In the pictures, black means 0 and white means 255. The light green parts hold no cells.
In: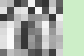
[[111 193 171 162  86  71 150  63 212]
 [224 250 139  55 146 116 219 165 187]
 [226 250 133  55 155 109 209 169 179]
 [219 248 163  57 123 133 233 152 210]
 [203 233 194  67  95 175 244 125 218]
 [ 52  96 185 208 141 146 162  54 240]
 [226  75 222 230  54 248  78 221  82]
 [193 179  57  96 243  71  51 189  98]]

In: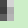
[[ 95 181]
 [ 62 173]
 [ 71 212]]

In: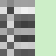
[[ 96 197  94  85  89]
 [197  97 200 208 204]
 [ 76 218  72  60  66]
 [169 124 170 174 172]
 [ 78 215  75  63  69]
 [109 185 107 100 104]
 [223  70 227 240 234]
 [158 136 159 160 159]]

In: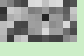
[[175  57 184 200  65  64  83  67  65 134 157]
 [184  91  74  83 149 158 216 159 160 110  74]
 [188 198  72  69 159 157 186 141 151 217  92]
 [ 68 173 184 167 157 151  36 155 152 104 183]
 [ 49 201 191 173 125 132 151 110 122  93 198]
 [147 125  84  69 218 221 192 216 220  70  81]]

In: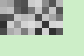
[[ 75 171 189 124 192  53 211  48  88]
 [ 49 207 151 210 219 201  55 212 217]
 [ 80  88 198 183 191  76 197 164 121]
 [184 192 100  75 121 195 101 196  83]
 [170 159  89  80 203 212 139  85 184]]

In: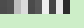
[[ 75  80 189 220  74  87 239  68 233  44]
 [ 76  81 189 219  75  88 238  69 232  44]]

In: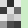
[[156  76  60]
 [237 189 212]
 [ 59 224 106]
 [217  45 237]]

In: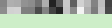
[[141 209 211 127 126  75 131  66  36 197 139 243 175 124 197  74]
 [133 175 172 146 140 112 174  34  92 200  96 209 186 131 191  67]]
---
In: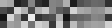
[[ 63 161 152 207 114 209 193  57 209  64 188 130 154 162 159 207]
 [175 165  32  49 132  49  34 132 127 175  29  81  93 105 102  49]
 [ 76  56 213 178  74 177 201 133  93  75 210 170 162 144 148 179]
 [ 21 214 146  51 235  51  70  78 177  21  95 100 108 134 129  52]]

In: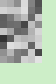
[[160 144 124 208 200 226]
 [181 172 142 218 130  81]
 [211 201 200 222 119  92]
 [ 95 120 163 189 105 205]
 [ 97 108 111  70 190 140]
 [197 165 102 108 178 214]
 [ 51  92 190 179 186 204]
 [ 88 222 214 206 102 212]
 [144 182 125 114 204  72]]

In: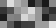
[[152  88  40  63  65 157 157 227]
 [126 221 177 152  29  79  25 137]
 [ 53  82 151 173 218 151  74  47]
 [ 28 132 127 214 184 151  31  76]]

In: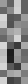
[[210  66  80 152]
 [155  98 204  97]
 [103 139 209  97]
 [214  86  93 155]
 [202  82 140 134]
 [125 165 178 125]
 [103 138 210  95]
 [214  89  58 169]
 [187  28 154 103]
 [197  32 145 110]
 [214  90  58 169]
 [111 164 174 123]]

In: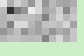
[[180 192 192 186 184 186 131 187 216 174 197]
 [228 172 208 186 152 212 149 185 168 163 174]
 [186  48 123 148 237 215 167 178 205 136 189]
 [178 193 188 191 189 180 130 188 212 184 200]
 [181 130 218 219 182 161 194 198 190 213 163]
 [149 170 191 147 173 162 179 150 174 161 197]]

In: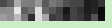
[[157 145 186 119  45 222 167  61  70  36  68  57  35  83  13]
 [ 75  95 171 126 124 152  91 120 107  79  70  69  28  33  52]
 [138 143 231  93 112 223 104  87  65  23  67  51  28  37  11]]

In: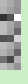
[[190 173 148]
 [184 170 151]
 [176 159 146]
 [ 51  83 254]
 [188 168 139]
 [188 163 106]
 [ 81  89 211]
 [188 174 144]
 [178 159 100]
 [114  72 178]]

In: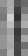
[[127 176  66 143]
 [149 170  85 105]
 [128 173  61 121]
 [120 209  49 157]
 [146 189  79 173]
 [139 161  55 124]
 [149 172  62 166]
 [149 166  71 111]]

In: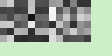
[[173 212  47  42  51  51  44 221 185  74  82  86  62]
 [176 203  73  76 192  81  78 153 161  50 128  51  53]
 [ 67  73  59  64 197  55  60 246  89 150  78 173 141]
 [100  74 125 111  19 106 107 242 131 199 112 208 189]
 [198 203  82  98 231  82  93  48 197 137  50 149 127]
 [ 78  47 182 175  46 174 174 212  80 153 204 143 164]]
